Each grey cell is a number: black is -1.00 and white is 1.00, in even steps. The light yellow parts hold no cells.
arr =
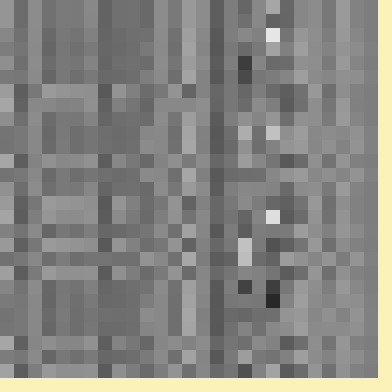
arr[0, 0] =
0.17
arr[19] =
[0.25, -0.27, -0.04, 0.20, 0.13, 0.13, 0.14, -0.29, 0.13, -0.02, -0.16, -0.04, 0.15, -0.16, 0.05, -0.18, -0.08, 0.04, 0.01, -0.08, -0.28, -0.14, 0.17, -0.13, 0.13, 0.01, -0.02]
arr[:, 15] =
[-0.26, -0.26, -0.30, -0.31, -0.28, -0.31, -0.19, -0.21, -0.29, -0.31, -0.30, -0.19, -0.30, -0.28, -0.19, -0.19, -0.31, -0.19, -0.28, -0.18, -0.30, -0.31, -0.30, -0.31, -0.20, -0.31, -0.18]
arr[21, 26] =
0.00
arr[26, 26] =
-0.02
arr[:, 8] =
[-0.12, -0.12, -0.16, -0.17, -0.14, -0.17, 0.15, 0.00, -0.14, -0.16, -0.15, 0.06, -0.15, -0.13, 0.16, 0.09, -0.17, 0.16, -0.12, 0.13, -0.16, -0.17, -0.14, -0.16, 0.03, -0.17, 0.11]
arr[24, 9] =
-0.07
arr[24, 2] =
0.05
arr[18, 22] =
0.05
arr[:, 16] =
[-0.02, -0.02, -0.01, -0.05, -0.01, -0.08, -0.07, -0.07, -0.01, -0.14, -0.17, -0.09, -0.16, -0.01, -0.06, -0.09, -0.03, -0.06, -0.22, -0.08, -0.02, -0.07, -0.17, -0.12, -0.08, -0.05, -0.09]
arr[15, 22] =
0.15
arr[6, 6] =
0.12
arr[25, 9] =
-0.14
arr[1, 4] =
-0.04
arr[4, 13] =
0.22
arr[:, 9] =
[-0.11, -0.11, -0.13, -0.14, -0.12, -0.14, 0.00, -0.08, -0.12, -0.14, -0.13, -0.06, -0.13, -0.12, 0.00, -0.04, -0.13, 0.01, -0.12, -0.02, -0.13, -0.14, -0.13, -0.14, -0.07, -0.14, -0.03]
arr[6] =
[0.22, -0.26, -0.06, 0.21, 0.16, 0.14, 0.12, -0.30, 0.15, 0.00, -0.15, -0.06, 0.15, -0.21, 0.03, -0.19, -0.07, -0.19, -0.02, -0.17, -0.26, -0.11, 0.19, -0.13, 0.11, 0.01, -0.02]
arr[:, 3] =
[-0.11, -0.11, -0.18, -0.20, -0.15, -0.20, 0.21, 0.06, -0.15, -0.18, -0.17, 0.14, -0.17, -0.13, 0.21, 0.18, -0.20, 0.21, -0.14, 0.20, -0.19, -0.20, -0.17, -0.19, 0.11, -0.20, 0.19]
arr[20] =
[0.04, -0.10, 0.09, -0.19, -0.07, -0.10, 0.00, -0.20, -0.16, -0.13, -0.10, 0.09, -0.11, 0.25, 0.07, -0.30, -0.02, -0.48, 0.00, -0.51, -0.07, 0.20, 0.11, -0.01, 0.19, 0.07, -0.01]
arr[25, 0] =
-0.03
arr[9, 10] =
0.06
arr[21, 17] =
-0.04
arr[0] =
[0.17, -0.15, 0.10, -0.11, -0.04, -0.05, 0.07, -0.22, -0.12, -0.11, -0.18, 0.10, -0.05, 0.20, 0.10, -0.26, -0.02, -0.20, 0.07, 0.30, -0.19, 0.06, 0.10, -0.06, 0.21, 0.02, -0.02]
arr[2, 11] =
0.09
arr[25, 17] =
0.23
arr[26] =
[0.27, -0.27, -0.02, 0.19, 0.12, 0.12, 0.14, -0.29, 0.11, -0.03, -0.17, -0.02, 0.15, -0.13, 0.06, -0.18, -0.09, -0.37, 0.02, 0.28, -0.29, -0.15, 0.16, -0.12, 0.14, 0.01, -0.02]
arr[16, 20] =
-0.04
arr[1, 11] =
0.10
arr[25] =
[-0.03, -0.07, 0.08, -0.20, -0.06, -0.12, -0.04, -0.19, -0.17, -0.14, -0.04, 0.08, -0.13, 0.27, 0.04, -0.31, -0.05, 0.23, -0.06, -0.10, 0.01, 0.24, 0.10, 0.03, 0.15, 0.10, 0.00]
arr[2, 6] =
0.01
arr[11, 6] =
0.14
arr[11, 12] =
0.12
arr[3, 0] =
-0.02
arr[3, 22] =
0.10

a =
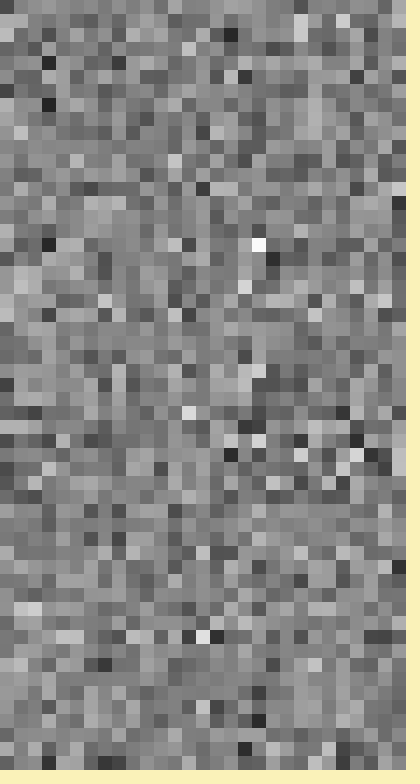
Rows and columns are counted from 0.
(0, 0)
-0.41
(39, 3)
-0.09
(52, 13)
-0.01
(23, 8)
0.07
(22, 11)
-0.01
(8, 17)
-0.22
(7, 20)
0.01
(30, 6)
-0.06
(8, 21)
0.15
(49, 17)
-0.14
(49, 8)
0.31
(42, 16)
-0.12
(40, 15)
-0.24
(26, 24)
0.06
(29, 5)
-0.04
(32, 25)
0.67
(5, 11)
-0.28
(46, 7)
-0.10
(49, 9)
-0.06
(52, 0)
-0.19
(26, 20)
-0.06
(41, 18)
-0.15
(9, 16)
0.25
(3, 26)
-0.16
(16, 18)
-0.37
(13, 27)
0.32
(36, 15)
-0.25
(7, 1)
0.10
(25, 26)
-0.13
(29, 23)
-0.24
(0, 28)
0.31
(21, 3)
0.24
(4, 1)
0.09
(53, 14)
-0.15
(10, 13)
0.19
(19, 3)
0.13
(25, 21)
-0.05
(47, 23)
-0.05

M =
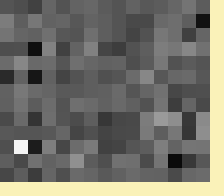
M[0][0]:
-0.34
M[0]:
[-0.34, -0.39, -0.49, -0.21, -0.35, -0.22, -0.19, -0.29, -0.34, -0.23, -0.31, -0.28, -0.20, -0.09, -0.28]
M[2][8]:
-0.34
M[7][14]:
-0.43
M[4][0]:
-0.16
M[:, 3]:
[-0.21, -0.23, -0.12, 0.02, -0.15, -0.24, -0.21, -0.15, -0.14, -0.31, -0.01, -0.23, -0.21]
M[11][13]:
-0.56
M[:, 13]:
[-0.09, -0.26, -0.50, 0.06, -0.29, -0.17, -0.39, -0.21, -0.56, -0.58, -0.08, -0.56, -0.19]
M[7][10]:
-0.36
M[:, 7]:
[-0.29, -0.26, -0.26, -0.46, -0.24, -0.37, -0.25, -0.24, -0.57, -0.47, -0.49, -0.38, -0.30]
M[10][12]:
-0.22
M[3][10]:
-0.26
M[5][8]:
-0.33
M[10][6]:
-0.04
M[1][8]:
-0.34
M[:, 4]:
[-0.35, -0.21, -0.32, -0.49, -0.33, -0.47, -0.30, -0.35, -0.34, -0.20, -0.44, -0.18, -0.38]
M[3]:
[-0.39, -0.38, -0.88, 0.02, -0.49, -0.22, 0.01, -0.46, -0.52, -0.36, -0.26, -0.02, -0.07, 0.06, -0.11]
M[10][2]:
-0.78
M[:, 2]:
[-0.49, -0.07, -0.24, -0.88, -0.18, -0.83, -0.17, -0.28, -0.59, -0.33, -0.78, -0.11, -0.53]
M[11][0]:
-0.26
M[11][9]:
-0.13
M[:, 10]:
[-0.31, -0.43, -0.36, -0.26, -0.29, 0.06, -0.21, -0.36, -0.03, -0.04, -0.27, -0.41, -0.22]
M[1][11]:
-0.18
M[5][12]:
-0.19
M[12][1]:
-0.27
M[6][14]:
-0.38
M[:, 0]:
[-0.34, -0.03, -0.09, -0.39, -0.16, -0.67, -0.24, -0.25, -0.42, -0.31, -0.38, -0.26, -0.44]
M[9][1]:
-0.33

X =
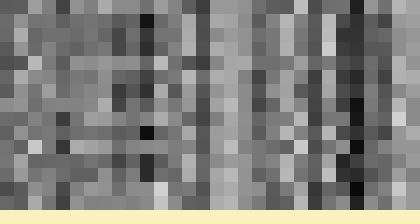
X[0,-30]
-0.28
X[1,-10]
0.41
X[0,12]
0.03
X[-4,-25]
-0.20
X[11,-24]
-0.10
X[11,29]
0.21
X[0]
[-0.28, -0.27, 0.24, -0.01, -0.48, 0.14, 0.00, 0.33, 0.08, 0.08, -0.11, 0.22, 0.03, -0.27, -0.52, 0.20, 0.19, 0.14, -0.14, -0.27, -0.28, 0.48, -0.40, -0.14, -0.11, -0.75, 0.17, -0.11, 0.41, 0.28]
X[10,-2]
0.17
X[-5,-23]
0.20
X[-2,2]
0.11
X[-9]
[-0.29, 0.13, -0.09, 0.23, -0.16, -0.03, 0.04, 0.08, -0.54, -0.34, -0.61, 0.33, -0.31, 0.21, -0.33, 0.16, 0.29, 0.09, -0.33, 0.12, 0.27, -0.30, -0.44, 0.29, -0.40, -0.57, -0.02, -0.34, 0.07, 0.22]
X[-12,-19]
-0.22
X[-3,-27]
0.00
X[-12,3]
0.01
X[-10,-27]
0.04
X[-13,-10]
0.36
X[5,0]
-0.21
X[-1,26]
0.09
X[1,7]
-0.14
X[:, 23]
[-0.14, 0.44, 0.46, 0.59, -0.05, 0.33, 0.29, 0.03, -0.07, 0.42, -0.09, 0.28, 0.48, -0.20, -0.10]
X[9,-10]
0.42
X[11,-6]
-0.71
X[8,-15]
0.00
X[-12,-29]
0.16
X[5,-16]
-0.15
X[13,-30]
-0.40
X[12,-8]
-0.26
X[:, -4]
[0.17, -0.27, -0.25, -0.31, -0.15, -0.17, -0.02, -0.05, -0.14, -0.30, -0.19, -0.16, -0.35, -0.14, 0.09]
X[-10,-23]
0.11
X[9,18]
-0.29
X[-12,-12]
-0.22
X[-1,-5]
-0.74
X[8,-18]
0.08
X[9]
[-0.24, 0.14, -0.10, -0.05, -0.25, -0.14, -0.10, -0.14, -0.27, -0.23, -0.89, -0.21, -0.08, 0.32, -0.32, 0.22, 0.27, 0.10, -0.29, 0.00, 0.42, 0.01, -0.30, 0.42, -0.43, -0.61, -0.30, -0.45, 0.18, 0.34]
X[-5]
[-0.10, -0.23, 0.57, -0.05, -0.58, 0.34, 0.27, 0.20, -0.14, 0.03, 0.07, 0.10, -0.02, 0.03, -0.34, 0.21, 0.47, 0.02, -0.07, -0.15, -0.23, 0.57, -0.40, -0.09, 0.11, -0.89, -0.19, 0.01, 0.17, 0.17]
